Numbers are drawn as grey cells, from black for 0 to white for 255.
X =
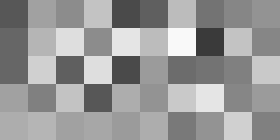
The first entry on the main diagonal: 87
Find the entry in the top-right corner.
147
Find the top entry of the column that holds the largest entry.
188
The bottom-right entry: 128
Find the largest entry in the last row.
208
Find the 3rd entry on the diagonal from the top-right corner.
115
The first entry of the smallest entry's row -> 102
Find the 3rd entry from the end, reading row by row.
147
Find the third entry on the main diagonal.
95
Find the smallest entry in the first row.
74
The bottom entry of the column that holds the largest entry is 121

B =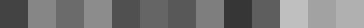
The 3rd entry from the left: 107
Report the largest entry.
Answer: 191
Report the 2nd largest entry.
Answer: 176
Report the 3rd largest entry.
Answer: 162

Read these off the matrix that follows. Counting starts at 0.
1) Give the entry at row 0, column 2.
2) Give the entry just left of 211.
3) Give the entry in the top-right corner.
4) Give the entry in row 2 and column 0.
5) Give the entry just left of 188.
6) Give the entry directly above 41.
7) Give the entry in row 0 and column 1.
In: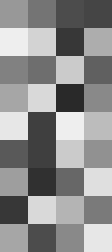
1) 76
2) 238
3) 69
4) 129
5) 238
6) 203
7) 116

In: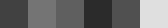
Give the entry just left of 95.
116
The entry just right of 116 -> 95

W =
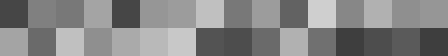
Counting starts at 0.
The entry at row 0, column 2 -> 120
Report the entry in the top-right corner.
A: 150
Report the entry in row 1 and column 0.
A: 164
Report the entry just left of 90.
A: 77
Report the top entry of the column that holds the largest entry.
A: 207
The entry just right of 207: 135
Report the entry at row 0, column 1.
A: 128
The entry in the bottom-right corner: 62

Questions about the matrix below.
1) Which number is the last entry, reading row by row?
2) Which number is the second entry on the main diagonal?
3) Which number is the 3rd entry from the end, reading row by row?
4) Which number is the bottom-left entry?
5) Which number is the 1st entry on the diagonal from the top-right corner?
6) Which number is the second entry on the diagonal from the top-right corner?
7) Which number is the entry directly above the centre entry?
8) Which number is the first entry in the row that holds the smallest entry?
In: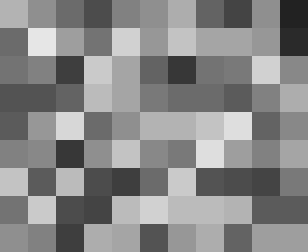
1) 158
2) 230
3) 99
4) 143
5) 34
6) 151
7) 121
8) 179

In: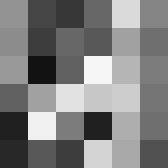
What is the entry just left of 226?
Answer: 161
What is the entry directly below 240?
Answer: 88
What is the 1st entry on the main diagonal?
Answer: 147
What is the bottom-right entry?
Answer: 81
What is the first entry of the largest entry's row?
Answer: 153
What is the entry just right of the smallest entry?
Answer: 96
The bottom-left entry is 40
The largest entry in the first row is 218
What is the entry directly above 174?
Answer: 205
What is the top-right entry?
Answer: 132
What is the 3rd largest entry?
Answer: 226

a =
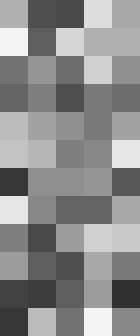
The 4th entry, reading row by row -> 221
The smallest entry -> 47
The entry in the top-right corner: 169
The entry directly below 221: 176
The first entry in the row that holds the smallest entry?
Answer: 66
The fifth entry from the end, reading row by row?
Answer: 54
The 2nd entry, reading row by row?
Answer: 79
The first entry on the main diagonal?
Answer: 176
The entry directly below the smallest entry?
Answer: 135
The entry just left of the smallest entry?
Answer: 156
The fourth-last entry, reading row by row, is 188
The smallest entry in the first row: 73
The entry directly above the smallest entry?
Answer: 121

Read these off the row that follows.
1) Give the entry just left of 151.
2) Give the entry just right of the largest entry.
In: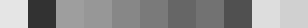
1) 158
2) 50

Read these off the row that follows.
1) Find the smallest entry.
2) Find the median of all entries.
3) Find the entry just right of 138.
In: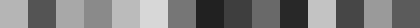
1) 33
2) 118
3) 187

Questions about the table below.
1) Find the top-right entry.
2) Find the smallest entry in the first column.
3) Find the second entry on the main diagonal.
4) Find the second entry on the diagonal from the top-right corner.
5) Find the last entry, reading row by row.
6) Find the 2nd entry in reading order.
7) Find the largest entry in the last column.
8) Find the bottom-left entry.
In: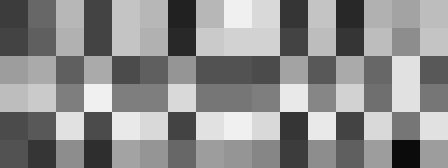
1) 189
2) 60
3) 95
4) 141
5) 157
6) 103
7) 225
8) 82

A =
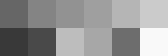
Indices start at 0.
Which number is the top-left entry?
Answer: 102
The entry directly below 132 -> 73
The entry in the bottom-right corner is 249
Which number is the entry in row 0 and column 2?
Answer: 146

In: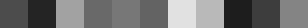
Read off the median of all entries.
105
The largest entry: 225

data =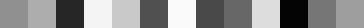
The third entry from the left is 38
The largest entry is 250
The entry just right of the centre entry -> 73
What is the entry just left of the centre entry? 80

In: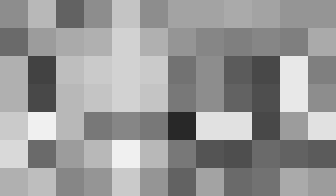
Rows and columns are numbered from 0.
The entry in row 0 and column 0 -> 141
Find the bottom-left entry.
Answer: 176
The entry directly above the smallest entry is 120
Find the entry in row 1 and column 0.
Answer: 106
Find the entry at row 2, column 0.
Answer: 176
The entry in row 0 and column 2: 98
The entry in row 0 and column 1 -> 184
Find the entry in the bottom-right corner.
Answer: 156
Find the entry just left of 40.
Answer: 120
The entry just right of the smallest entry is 225
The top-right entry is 149
